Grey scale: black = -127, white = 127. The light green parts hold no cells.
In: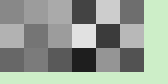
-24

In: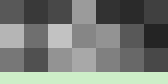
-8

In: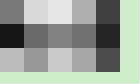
60

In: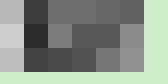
62

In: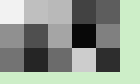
-12

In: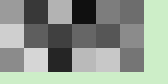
11

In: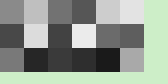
-6
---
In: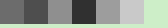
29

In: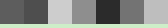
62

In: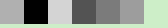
48

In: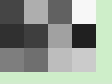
76

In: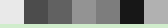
49

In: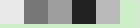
58

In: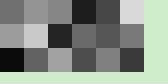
73

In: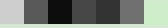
-15
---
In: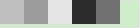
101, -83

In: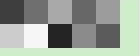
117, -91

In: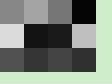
91, -123

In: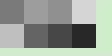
84, -86

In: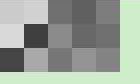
89, -64

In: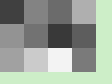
115, -70

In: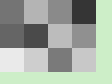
106, -74

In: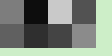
73, -114
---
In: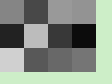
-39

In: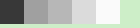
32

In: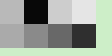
10

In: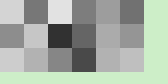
50

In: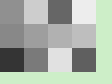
-5

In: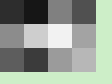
-68
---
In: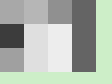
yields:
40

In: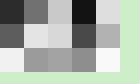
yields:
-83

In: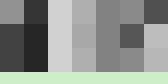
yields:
18

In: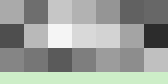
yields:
42

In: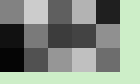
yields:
2

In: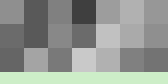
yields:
15

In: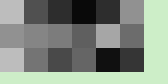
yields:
61

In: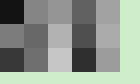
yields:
-108
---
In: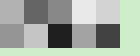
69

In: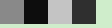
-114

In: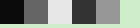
-27

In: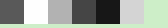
126

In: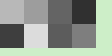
92

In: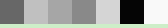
64
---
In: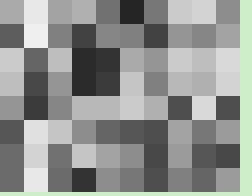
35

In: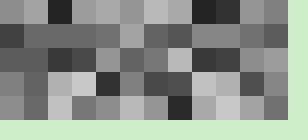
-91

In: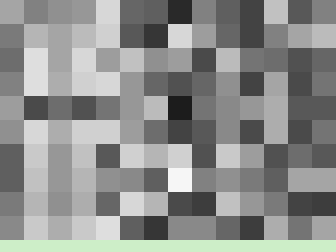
16

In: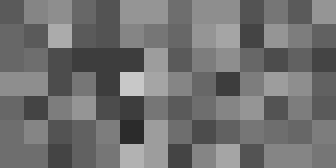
13

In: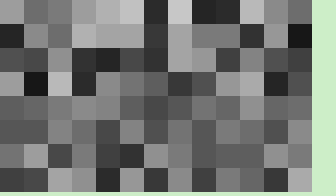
-5

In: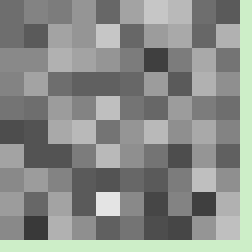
-3

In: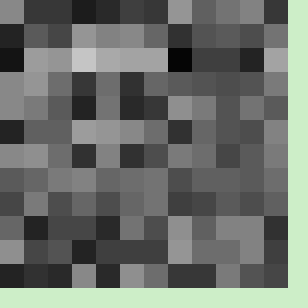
-72
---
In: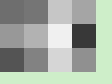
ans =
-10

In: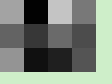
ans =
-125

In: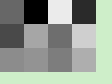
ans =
-127

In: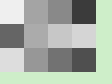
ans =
36

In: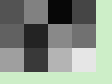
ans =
1

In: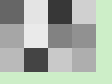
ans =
100

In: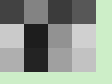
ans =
3

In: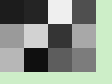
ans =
-91

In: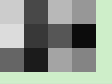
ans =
-55

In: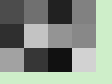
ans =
-15
